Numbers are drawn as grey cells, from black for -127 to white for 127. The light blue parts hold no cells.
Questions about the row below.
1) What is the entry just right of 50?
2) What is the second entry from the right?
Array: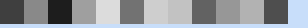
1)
-49
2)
50

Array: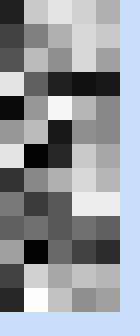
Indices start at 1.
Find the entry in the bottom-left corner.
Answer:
-89
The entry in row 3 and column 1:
-45
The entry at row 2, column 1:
-61
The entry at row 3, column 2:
59
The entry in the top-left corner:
-96
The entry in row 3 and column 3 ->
15
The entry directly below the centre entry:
47
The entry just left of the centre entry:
-124
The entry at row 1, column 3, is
101
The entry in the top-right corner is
47
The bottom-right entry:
31
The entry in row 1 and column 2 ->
73
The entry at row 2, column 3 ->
47

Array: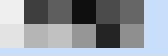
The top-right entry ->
-25
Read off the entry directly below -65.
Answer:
53
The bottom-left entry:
99
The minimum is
-112

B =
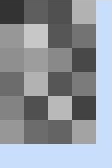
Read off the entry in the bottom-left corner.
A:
23
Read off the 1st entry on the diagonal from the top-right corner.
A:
50
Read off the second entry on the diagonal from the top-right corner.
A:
-41
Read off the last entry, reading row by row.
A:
35
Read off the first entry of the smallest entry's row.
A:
-76
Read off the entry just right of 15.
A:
29
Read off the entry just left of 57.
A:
-47

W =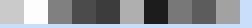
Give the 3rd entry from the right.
-7
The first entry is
75
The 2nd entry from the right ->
-36

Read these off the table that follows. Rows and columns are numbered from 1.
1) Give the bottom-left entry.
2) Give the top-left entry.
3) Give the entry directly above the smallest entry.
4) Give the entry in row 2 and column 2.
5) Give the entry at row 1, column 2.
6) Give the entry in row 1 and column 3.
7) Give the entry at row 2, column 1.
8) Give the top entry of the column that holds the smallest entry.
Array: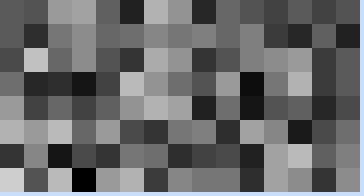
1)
78
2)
-37
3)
-53
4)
-82
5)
-45
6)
26
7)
-37
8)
34

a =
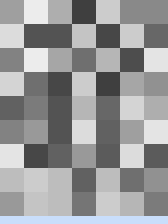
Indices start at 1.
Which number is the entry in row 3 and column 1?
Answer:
2
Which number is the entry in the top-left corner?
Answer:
31
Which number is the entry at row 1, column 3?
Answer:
46
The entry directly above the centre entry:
76
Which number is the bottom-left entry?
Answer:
25
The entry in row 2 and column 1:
92
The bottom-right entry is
-4
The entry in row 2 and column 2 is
-44
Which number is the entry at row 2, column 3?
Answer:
-44
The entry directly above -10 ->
-30
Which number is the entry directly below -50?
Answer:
38

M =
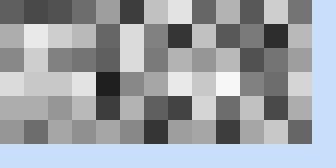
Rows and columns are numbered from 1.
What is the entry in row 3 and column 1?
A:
8
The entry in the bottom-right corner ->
-25
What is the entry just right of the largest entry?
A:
1
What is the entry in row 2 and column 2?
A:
105
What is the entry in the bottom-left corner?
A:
22
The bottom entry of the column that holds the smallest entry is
38
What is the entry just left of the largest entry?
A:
72
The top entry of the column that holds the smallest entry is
30
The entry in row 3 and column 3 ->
1
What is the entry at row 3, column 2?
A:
78
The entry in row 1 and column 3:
-46
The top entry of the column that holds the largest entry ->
51
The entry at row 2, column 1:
45
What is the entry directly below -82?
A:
-11
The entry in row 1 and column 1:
-32
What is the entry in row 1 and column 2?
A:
-54
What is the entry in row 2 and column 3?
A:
78
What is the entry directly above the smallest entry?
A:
-32

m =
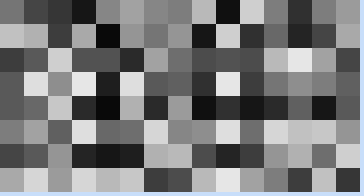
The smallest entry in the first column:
-66
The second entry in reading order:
-58
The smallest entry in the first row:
-111
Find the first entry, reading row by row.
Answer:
-10
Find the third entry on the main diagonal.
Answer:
79
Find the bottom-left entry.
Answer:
41
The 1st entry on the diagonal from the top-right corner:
27
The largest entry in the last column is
79
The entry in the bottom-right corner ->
-73
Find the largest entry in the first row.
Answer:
79
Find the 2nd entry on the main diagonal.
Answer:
49
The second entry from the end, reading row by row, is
65
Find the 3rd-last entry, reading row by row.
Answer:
-66
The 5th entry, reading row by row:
6

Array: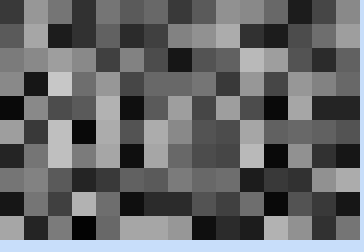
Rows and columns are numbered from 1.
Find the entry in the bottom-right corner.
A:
-10
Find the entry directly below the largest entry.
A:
-51
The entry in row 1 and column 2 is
23
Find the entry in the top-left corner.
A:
-70
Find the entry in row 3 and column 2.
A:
9
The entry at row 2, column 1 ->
-37
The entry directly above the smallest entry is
50
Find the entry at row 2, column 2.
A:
38
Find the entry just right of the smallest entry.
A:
-23
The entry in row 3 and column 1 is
-4
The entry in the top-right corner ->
9
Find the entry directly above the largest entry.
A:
30
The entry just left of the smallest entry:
-4
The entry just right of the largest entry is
-17
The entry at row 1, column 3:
-10

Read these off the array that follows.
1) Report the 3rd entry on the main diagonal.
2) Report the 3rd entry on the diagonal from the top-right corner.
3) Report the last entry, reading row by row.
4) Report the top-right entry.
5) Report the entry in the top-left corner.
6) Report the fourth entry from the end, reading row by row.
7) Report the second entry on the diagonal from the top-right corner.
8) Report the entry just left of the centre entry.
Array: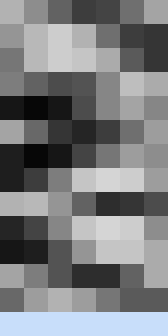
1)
77
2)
43
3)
-37
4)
36
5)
50
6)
29
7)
-66
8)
-105
